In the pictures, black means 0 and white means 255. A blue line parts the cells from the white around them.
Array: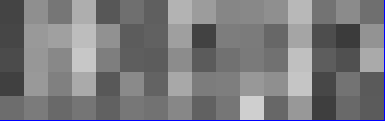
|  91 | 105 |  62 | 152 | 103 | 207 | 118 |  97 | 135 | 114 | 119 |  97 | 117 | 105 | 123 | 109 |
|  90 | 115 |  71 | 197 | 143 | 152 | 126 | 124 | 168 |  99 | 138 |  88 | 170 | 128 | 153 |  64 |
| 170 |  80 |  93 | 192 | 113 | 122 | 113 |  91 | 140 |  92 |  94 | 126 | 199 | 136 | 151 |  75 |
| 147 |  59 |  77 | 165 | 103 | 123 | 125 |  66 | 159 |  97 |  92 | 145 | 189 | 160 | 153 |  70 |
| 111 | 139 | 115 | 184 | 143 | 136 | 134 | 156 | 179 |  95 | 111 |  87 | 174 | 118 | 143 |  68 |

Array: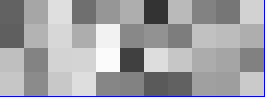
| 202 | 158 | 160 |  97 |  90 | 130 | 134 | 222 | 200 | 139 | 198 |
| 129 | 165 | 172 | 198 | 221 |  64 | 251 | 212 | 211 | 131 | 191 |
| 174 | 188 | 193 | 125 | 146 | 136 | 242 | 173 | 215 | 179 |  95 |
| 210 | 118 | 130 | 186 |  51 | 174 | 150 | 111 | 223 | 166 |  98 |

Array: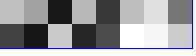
| 203 | 246 | 255 |  76 |  39 | 202 |  22 |  67 |
| 118 | 223 | 190 |  57 | 184 |  25 | 161 | 192 |

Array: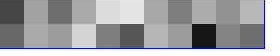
| 111 | 132 |  23 | 155 | 181 |  87 | 127 | 212 | 156 | 169 | 104 |
| 183 | 146 | 172 | 126 | 167 | 228 | 220 | 169 | 110 | 161 |  70 |

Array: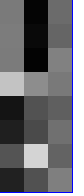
| 127 |  81 |  33 |
|  99 | 212 |  84 |
| 112 |  74 |  31 |
|  95 |  82 |  20 |
| 121 | 141 | 195 |
| 129 |   3 | 123 |
| 101 |   9 | 124 |
| 107 |   4 | 122 |

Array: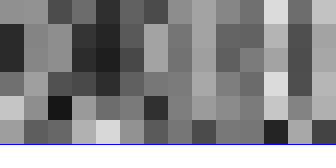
|  67 | 168 |  36 | 118 | 120 |  75 | 118 |  90 | 146 | 216 | 177 | 103 |  94 | 158 |
| 176 | 131 | 198 | 123 | 139 | 155 | 126 |  48 | 122 | 109 | 154 |  22 | 142 | 197 |
| 182 |  78 | 219 | 107 | 126 | 168 | 123 | 119 |  96 |  45 |  73 |  81 | 159 | 112 |
| 167 |  77 | 163 | 123 |  95 | 159 | 114 | 163 |  72 |  30 |  44 | 142 | 134 |  42 |
| 163 |  79 | 180 |  98 | 100 | 163 | 117 | 163 |  89 |  37 |  52 | 142 | 132 |  42 |
| 194 | 109 | 219 | 112 | 134 | 163 | 141 |  75 |  97 |  47 | 108 |  76 | 146 | 144 |

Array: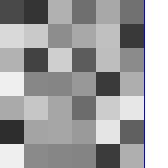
| 175 |  59 | 132 | 134 | 138 | 239 |
|  96 | 229 | 154 | 166 | 164 |  45 |
| 231 | 204 | 108 | 166 | 198 | 170 |
| 174 |  58 | 152 | 133 | 135 | 239 |
| 139 | 190 |  92 | 207 |  66 | 178 |
|  57 | 192 | 168 | 141 | 201 | 217 |
| 113 | 168 | 111 | 177 |  52 |  73 |

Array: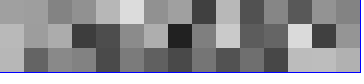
| 177 | 189 | 188 |  71 | 111 |  82 | 117 |  73 |  96 | 123 |  74 | 130 | 137 | 100 | 183 |
| 149 |  64 | 218 | 101 |  92 | 202 | 127 |  33 | 174 | 139 |  77 |  61 | 172 | 157 | 185 |
| 131 | 147 |  88 | 134 |  81 | 184 |  64 | 160 | 145 | 220 | 183 | 145 | 131 | 158 | 160 |
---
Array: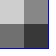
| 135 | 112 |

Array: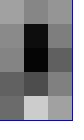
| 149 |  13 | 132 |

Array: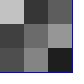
|  93 | 107 |  78 |

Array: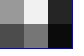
|  37 | 118 |

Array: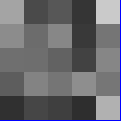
| 202 |  57 |  98 | 131 |  48 |

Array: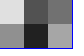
| 113 |  33 |

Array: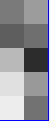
| 156 |  94 |

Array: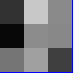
| 138 | 140 | 117 |
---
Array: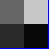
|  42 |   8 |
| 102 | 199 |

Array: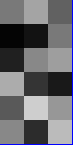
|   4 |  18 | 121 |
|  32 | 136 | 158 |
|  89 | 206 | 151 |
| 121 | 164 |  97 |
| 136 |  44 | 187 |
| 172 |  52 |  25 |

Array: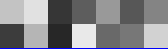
|  60 | 181 |  39 | 233 | 105 | 119 | 210 |
| 195 | 225 |  54 |  93 | 153 |  87 | 132 |

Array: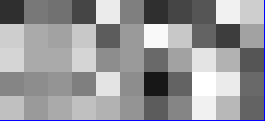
|  47 | 120 | 113 |  69 | 235 | 127 |  47 |  69 |  85 | 241 | 206 |
| 133 | 141 | 148 | 127 | 228 | 141 |  23 |  99 | 255 | 235 | 105 |
| 192 | 154 | 170 | 192 | 178 | 148 |  92 | 133 | 241 | 184 |  99 |
| 206 | 170 | 162 | 200 |  92 | 154 | 249 | 200 |  99 |  61 | 162 |
| 213 | 170 | 170 | 213 | 141 | 154 | 105 | 162 | 228 | 178 |  85 |

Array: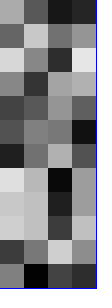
|  31 | 113 | 177 |  82 |
|  60 | 120 | 207 | 141 |
|  67 |  88 | 149 |  95 |
|  82 | 128 | 120 |  17 |
| 101 | 200 | 113 | 149 |
| 128 |   2 |  67 |  45 |
| 135 |  52 | 164 | 177 |
| 171 |  88 |  23 |  37 |
| 200 | 192 |  31 | 157 |
| 207 | 192 |  60 | 192 |
| 215 | 135 |  45 | 230 |
| 223 | 184 |   9 | 157 |

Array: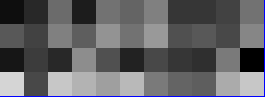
|  14 |  40 | 107 |  28 | 114 | 100 | 128 |  54 |  54 |  66 | 114 |
|  22 |  60 |  40 | 141 |  80 |  34 |  72 |  54 |  47 | 122 |   0 |
|  88 |  66 | 128 |  94 | 147 | 114 | 153 |  80 |  88 |  72 | 134 |
| 213 |  72 | 199 | 179 | 159 | 185 | 122 | 100 |  94 | 171 | 199 |
